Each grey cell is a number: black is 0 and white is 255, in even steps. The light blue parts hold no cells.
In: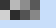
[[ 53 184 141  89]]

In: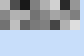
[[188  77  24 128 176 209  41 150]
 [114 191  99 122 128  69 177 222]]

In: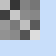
[[193  53 131 118]
 [153 122 191  90]]

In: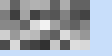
[[175  98 169 178 174  97 173  99  98]
 [136 135  99 218 242 162 118  98 131]
 [ 75 217  81  65  49 199  81 221 216]]

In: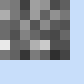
[[132 121  64 160 148  75  95]
 [108  96 150  84 139  90  82]
 [233 101 106 176 202  80  80]]

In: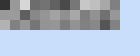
[[ 51 153 215 109 115  97  74 119 199 191 168 128]
 [178 129 150 118 148 150 125 147 129 136  85 130]]

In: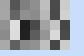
[[165  85 128 143 190  75 204]
 [146 222  31  73 163 197  70]
 [169  96 137 145 191  70 204]]

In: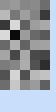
[[146 153 134 138 109]
 [ 56 216  96 158 169]
 [105 177  99 159 162]
 [124 134 173  81  45]
 [109 198 138 155  95]]
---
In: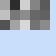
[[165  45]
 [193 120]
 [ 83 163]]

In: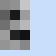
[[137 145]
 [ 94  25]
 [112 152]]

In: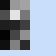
[[ 12 153]
 [ 77 227]
 [ 30  35]]

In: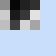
[[142   7]
 [204  26]
 [190  63]]

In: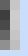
[[ 97 198]
 [ 62 205]
 [ 73 203]]

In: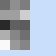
[[109 143]
 [159 159]
 [ 41  96]]

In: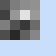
[[ 86 125]
 [ 64 151]
 [126  81]]
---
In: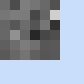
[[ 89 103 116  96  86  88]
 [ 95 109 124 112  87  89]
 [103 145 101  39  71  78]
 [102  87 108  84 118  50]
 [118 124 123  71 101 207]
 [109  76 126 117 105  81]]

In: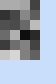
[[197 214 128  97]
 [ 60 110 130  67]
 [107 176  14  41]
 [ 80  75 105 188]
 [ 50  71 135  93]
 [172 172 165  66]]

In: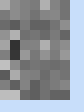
[[189 190 105  95 113  99  98]
 [127  96 131  95 113 123 133]
 [ 91 171 129 126 108 123 115]
 [192 140 110 117 113 109 114]
 [127  54 152 120 146 124 152]
 [164  50 129 130 175 129 141]
 [146 177 112 117 106 122 101]
 [107  92 121  98  99 116 142]
 [122 140 129 115 133 135 115]
 [173 140 129 123 176 131 115]]

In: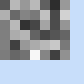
[[124 103 114 247 133  64 145]
 [128  64 152 171 184 200 121]
 [127 172 181  99  71  85 101]
 [125 185  50  70 164  76 149]
 [176 105 132 121 193  73 210]
 [ 87 184 152 185  96  45 153]]

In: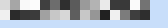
[[240  43  56  59 161 199 215  94 199 150  33 240 124  62  46]
 [218 166 249 252  64 109  47  91 154 179 234  58  57 250 115]]

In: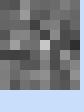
[[128  85 113 103 129  94  86 117]
 [125 106 121 135 143  96  81 144]
 [128 110  88  86 124  77 112 132]
 [ 66  64  67  96 137  79 146  95]
 [114 158 114 111 199  82  76  47]
 [ 84 131 132 105  68 137  75  81]
 [101 103 102  65 122 126  83 103]
 [103 112 154  95  88 113 110 102]
 [ 88  83 140 107 103 107 125 110]]

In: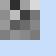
[[127 145 136 122]
 [152  92 108 134]
 [141 189  62 118]
 [165  46 161 217]]

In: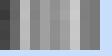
[[ 71 106 184 134 160 141 158 197 128 120]
 [ 66 105 187 133 160 143 160 200 128 120]
 [ 69 105 186 133 160 142 159 199 128 120]
 [ 58 102 190 130 160 146 165 203 127 120]
 [ 64 103 188 132 160 144 162 201 128 120]]

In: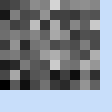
[[  0  89  15  71 114  56  41  93 148  97]
 [ 71 167  39  85  93  22  62  14 119  47]
 [ 27  41 122  88  77 203 119 113 177 150]
 [114 123  84 100 157 174 143  94  73 175]
 [ 57 147  39 116 125  75  90  77 125  74]
 [110 127 111 133  98 168 141  52  80  75]
 [106  64  77 189  50 173  67 134  95 201]
 [ 22 127  72  79 147  62  65  55  89  82]
 [ 59  72  97 140 130 212 121 139 143 134]]
